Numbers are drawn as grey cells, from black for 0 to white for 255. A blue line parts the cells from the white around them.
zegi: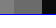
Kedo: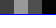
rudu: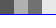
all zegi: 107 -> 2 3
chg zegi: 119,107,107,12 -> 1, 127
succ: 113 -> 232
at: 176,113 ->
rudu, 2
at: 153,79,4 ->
Kedo, 2

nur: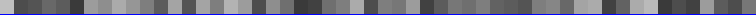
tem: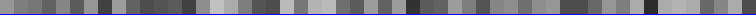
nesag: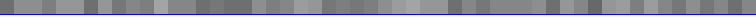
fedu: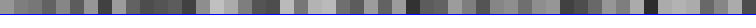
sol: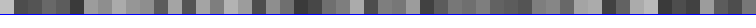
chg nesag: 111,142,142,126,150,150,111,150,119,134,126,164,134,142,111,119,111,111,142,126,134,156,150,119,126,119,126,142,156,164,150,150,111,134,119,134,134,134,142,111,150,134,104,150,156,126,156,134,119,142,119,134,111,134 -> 14, 134
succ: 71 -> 111

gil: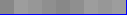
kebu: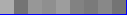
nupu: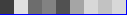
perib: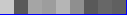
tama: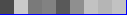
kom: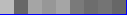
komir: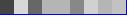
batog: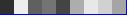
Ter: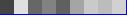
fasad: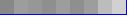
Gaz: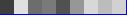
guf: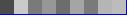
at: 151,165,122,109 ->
kom, 4
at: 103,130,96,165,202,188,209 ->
Ter, 3
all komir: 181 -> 4 5 8
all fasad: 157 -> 2 5 7

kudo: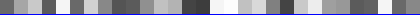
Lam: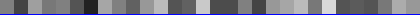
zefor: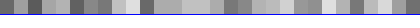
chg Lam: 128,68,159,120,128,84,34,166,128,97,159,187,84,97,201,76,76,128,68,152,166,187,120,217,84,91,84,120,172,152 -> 11, 152
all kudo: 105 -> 1 6 29
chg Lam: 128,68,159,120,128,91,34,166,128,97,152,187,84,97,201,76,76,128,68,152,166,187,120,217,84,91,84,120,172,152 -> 6, 84
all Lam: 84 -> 6 13 25 27
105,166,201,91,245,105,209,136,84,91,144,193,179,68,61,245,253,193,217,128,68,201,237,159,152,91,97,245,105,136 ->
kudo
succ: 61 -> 245
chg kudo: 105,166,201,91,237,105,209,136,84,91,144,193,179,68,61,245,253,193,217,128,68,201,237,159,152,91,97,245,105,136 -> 5, 245

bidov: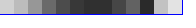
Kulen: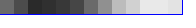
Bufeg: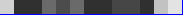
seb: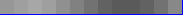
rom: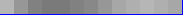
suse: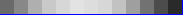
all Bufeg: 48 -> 2 3 7 8 11
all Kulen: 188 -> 9
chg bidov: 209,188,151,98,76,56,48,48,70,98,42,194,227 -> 4, 106
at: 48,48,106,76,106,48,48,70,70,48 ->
Bufeg, 2

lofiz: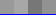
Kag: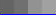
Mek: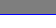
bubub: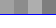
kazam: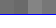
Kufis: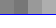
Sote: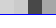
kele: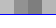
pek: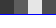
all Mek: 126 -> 1 2 3 4
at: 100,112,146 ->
Kag, 1

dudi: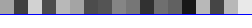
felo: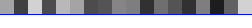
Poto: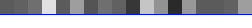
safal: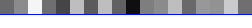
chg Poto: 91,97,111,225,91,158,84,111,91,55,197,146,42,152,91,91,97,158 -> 9, 97
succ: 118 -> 49
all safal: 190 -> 6 8 13
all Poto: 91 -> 1 5 15 16
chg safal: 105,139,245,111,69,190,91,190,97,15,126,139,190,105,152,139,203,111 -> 16, 146

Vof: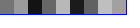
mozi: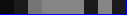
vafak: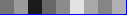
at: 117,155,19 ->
Vof, 1
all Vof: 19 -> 3
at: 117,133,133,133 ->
mozi, 3
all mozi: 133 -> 4 5 6 8
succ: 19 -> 103

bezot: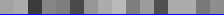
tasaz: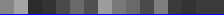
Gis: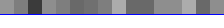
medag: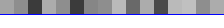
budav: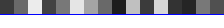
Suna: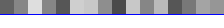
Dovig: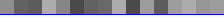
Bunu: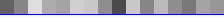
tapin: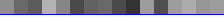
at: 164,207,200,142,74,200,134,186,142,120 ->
Bunu, 5
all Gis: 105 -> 6 10 11 15
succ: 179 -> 134
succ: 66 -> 120
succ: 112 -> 126

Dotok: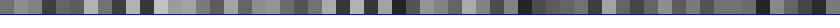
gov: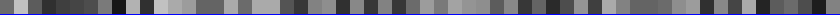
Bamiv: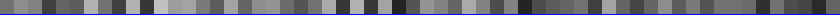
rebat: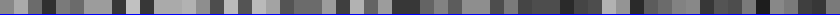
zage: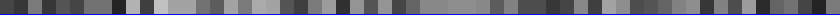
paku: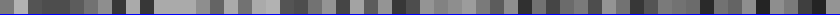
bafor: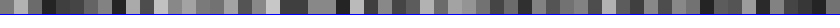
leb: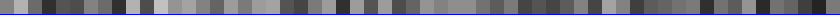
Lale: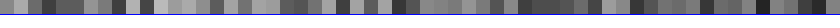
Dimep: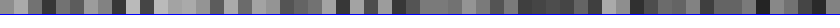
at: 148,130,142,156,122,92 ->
paku, 31
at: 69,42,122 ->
Dotok, 58

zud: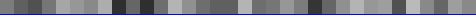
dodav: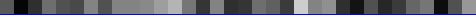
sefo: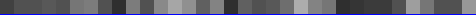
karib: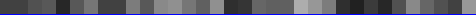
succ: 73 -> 131
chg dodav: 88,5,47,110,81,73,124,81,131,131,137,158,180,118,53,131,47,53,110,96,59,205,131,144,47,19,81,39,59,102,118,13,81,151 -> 7, 131

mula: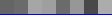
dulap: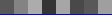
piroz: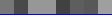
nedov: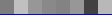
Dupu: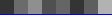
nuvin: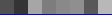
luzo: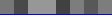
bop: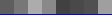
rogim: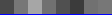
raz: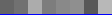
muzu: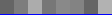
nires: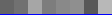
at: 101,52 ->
Dupu, 5
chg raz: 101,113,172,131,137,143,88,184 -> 4, 125

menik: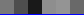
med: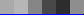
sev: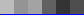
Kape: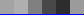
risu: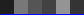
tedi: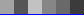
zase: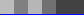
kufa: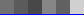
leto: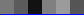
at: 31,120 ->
risu, 1
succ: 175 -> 128

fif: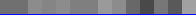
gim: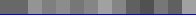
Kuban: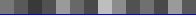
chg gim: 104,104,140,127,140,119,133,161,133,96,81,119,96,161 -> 3, 148
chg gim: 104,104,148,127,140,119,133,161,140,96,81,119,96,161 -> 9, 133
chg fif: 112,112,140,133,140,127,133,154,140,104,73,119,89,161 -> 7, 127
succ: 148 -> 127
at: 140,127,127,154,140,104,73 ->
fif, 5
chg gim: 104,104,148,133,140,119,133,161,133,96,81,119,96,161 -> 4, 127
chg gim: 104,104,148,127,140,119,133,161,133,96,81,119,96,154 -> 14, 161

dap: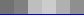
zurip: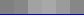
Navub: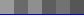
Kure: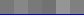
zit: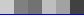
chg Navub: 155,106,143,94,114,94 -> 6, 86
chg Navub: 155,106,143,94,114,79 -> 6, 86
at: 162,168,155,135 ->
zurip, 3
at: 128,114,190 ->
zit, 2
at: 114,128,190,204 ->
dap, 1
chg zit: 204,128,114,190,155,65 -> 5, 162
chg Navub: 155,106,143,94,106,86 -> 5, 114

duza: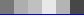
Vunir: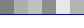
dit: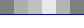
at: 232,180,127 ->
dit, 4
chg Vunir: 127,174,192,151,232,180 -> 4, 143
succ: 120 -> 174
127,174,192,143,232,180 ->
Vunir

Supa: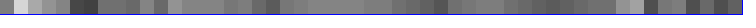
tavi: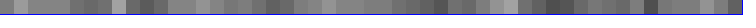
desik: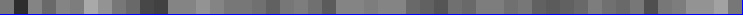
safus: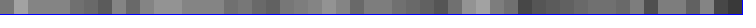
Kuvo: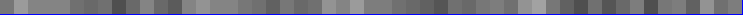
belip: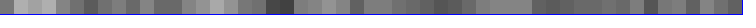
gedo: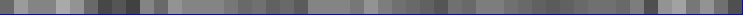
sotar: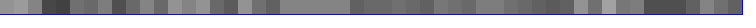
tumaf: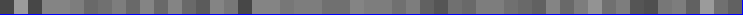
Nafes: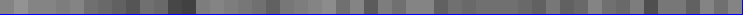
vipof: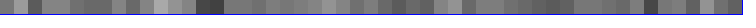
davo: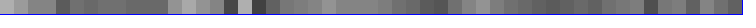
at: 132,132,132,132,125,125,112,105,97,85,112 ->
Supa, 23
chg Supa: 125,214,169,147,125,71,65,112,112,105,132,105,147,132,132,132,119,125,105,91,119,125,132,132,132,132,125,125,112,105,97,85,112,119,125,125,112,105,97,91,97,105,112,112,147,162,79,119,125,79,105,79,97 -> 5, 132
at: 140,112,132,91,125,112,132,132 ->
Nafes, 24
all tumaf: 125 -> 6 9 22 23 27 28 30 35 36 42 45 49
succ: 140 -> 112
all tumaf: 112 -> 8 24 25 29 33 37 44 52

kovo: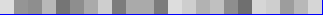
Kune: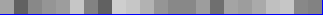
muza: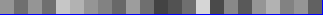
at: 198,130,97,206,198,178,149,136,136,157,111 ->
Kune, 6
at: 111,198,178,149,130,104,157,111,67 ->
muza, 4
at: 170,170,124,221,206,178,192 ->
kovo, 10
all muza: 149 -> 1 3 7 19 22
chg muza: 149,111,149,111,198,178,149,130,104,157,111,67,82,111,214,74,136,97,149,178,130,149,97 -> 18, 89
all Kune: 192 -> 20
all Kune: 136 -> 3 13 14 22

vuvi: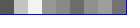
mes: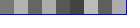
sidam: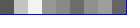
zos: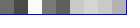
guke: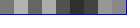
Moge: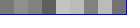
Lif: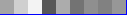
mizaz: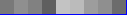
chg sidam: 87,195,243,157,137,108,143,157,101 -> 4, 151
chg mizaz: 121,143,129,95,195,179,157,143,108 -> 6, 187

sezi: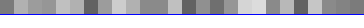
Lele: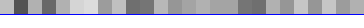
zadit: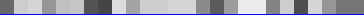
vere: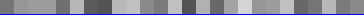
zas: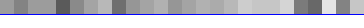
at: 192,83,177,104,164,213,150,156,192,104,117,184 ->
vere, 13
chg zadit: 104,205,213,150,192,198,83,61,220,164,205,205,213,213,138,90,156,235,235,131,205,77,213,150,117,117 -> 8, 69
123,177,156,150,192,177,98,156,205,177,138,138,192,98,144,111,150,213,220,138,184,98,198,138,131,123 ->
sezi
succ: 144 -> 111
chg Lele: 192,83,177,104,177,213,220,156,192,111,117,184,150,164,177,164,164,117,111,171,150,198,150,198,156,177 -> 20, 177
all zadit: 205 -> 2 11 12 21
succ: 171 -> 184

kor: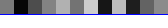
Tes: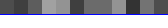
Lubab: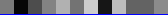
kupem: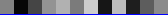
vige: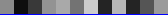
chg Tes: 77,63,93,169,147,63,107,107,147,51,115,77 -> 4, 161
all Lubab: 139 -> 12

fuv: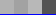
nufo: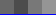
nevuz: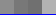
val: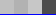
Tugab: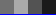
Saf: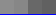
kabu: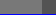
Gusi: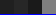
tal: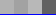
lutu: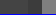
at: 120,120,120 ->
kabu, 1
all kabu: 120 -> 1 2 3

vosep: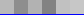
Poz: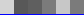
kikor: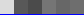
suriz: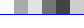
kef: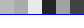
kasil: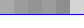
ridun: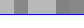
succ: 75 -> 117
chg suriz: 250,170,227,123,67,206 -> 4, 117
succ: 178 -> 130
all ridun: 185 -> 1 3 4
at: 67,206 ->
suriz, 5

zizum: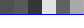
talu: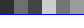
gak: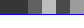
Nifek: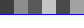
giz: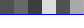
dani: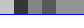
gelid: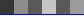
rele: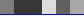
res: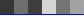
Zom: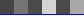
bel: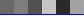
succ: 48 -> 111
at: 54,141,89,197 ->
gelid, 1
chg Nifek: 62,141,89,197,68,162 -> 5, 74
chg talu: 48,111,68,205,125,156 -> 5, 117
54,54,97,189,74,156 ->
gak
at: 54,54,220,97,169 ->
rele, 2
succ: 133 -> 89

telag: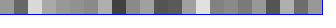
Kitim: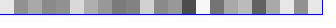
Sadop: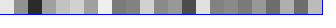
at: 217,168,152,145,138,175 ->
telag, 3
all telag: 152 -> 1 5 19 23

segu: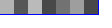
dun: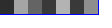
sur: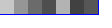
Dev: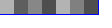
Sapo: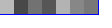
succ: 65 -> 86
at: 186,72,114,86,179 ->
Sapo, 1

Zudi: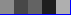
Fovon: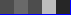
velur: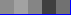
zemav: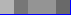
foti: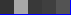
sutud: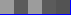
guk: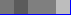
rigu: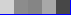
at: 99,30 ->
Zudi, 3
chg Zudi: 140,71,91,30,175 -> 3, 99

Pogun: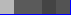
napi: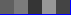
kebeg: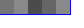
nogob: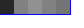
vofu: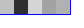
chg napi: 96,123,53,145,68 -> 4, 151
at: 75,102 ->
kebeg, 3

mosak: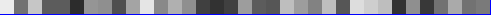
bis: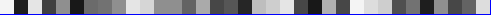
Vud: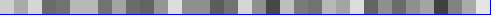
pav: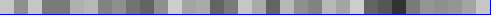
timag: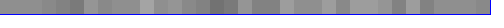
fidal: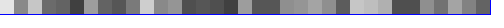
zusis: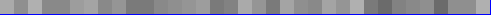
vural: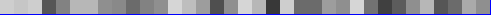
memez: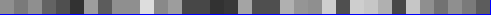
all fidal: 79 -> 14 16 29 30
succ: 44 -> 149

